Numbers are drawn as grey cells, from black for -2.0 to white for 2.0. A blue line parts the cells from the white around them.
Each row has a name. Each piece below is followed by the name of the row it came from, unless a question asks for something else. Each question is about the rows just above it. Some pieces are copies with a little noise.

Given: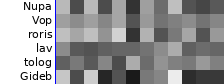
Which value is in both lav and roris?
[-0.7]
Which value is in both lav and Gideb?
[-0.7]
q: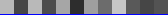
Nupa
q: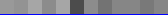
Vop

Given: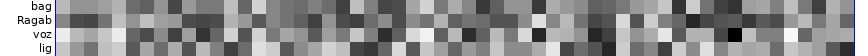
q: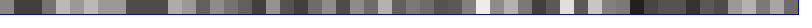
Ragab
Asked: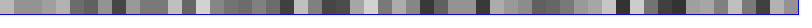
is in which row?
bag
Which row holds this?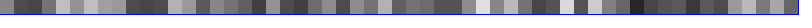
Ragab
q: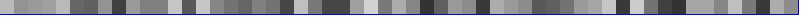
bag

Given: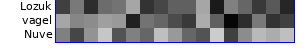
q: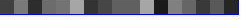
Lozuk
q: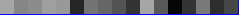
vagel

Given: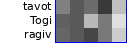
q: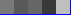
tavot
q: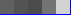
ragiv
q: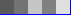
Togi
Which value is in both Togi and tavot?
[-0.6]
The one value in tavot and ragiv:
[-0.6]
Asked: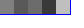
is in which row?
tavot

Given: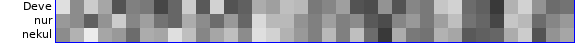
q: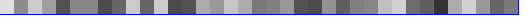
Deve
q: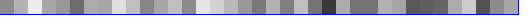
nekul
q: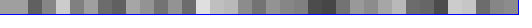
nur

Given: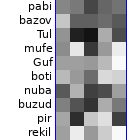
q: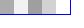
rekil
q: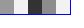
mufe
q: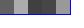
nuba
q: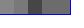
pabi
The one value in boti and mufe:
[0.4]
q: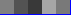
buzud

